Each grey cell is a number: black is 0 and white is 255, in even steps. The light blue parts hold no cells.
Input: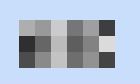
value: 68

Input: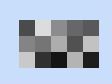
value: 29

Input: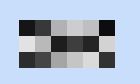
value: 50

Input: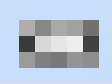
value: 141

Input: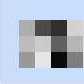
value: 126

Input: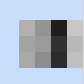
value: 191

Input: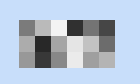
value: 180

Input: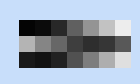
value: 223

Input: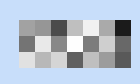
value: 89
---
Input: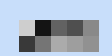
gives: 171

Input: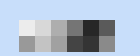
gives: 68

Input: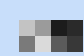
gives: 218

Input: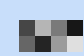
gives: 36

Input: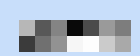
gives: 253

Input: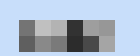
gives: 44

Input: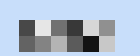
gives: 91

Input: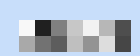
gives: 147

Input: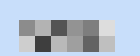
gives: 159

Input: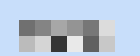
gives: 233
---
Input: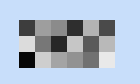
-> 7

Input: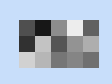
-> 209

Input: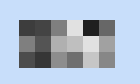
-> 76

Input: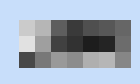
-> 72

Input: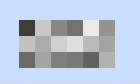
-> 106

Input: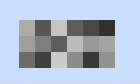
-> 107

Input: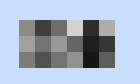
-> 123
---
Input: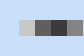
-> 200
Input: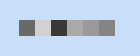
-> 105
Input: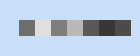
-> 110
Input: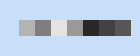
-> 179
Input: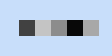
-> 65
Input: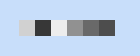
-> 209
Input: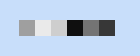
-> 159
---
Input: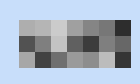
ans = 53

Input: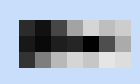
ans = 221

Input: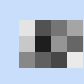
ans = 234

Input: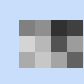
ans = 98

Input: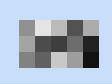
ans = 18

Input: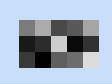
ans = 220

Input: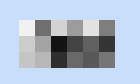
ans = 118
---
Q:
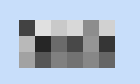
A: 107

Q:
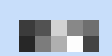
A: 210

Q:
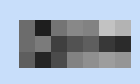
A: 63

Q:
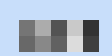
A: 83

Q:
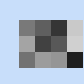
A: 88

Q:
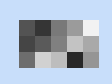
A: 128
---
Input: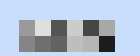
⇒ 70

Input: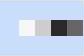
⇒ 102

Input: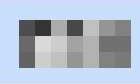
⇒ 72

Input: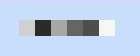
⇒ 78

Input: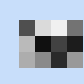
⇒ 28

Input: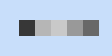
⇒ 104

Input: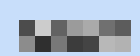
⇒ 60

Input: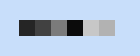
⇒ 37

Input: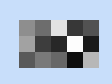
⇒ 26
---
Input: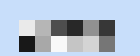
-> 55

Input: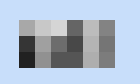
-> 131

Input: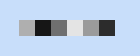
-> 44

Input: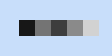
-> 210

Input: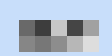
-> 161

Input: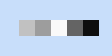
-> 14

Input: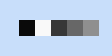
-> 143
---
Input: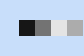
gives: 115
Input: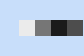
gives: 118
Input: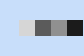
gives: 91
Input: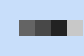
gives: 72
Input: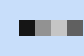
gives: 146
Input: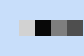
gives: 8
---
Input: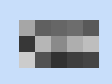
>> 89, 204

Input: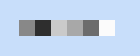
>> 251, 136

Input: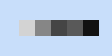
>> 18, 211

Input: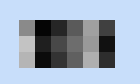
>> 64, 181

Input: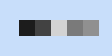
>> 144, 28

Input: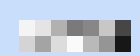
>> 70, 212

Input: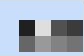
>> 59, 102

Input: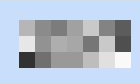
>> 92, 50

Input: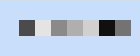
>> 115, 75

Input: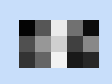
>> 12, 51
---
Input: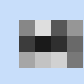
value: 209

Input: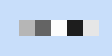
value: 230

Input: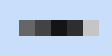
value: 102

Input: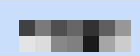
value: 220

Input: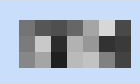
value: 201

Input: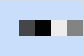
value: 131
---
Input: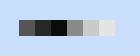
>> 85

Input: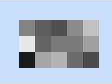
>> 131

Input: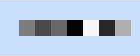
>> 125

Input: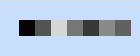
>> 5

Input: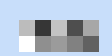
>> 188

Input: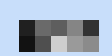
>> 32

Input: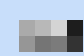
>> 170

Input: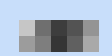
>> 198

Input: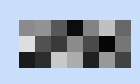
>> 139

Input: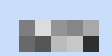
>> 126
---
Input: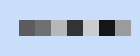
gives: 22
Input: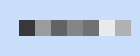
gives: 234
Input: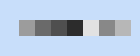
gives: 136
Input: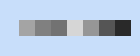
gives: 85
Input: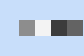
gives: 60
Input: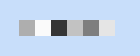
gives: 126
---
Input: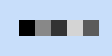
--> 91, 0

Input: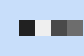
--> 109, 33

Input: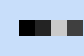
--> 63, 0

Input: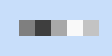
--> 195, 127

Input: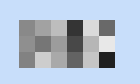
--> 105, 130

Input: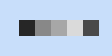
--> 73, 38

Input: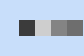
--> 110, 59

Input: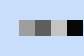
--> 7, 158

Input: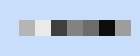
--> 157, 181

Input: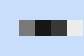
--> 236, 121
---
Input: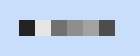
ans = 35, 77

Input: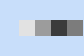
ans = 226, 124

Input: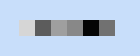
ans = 214, 113

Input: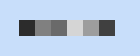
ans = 44, 64

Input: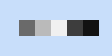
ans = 106, 18

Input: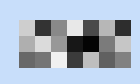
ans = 206, 129
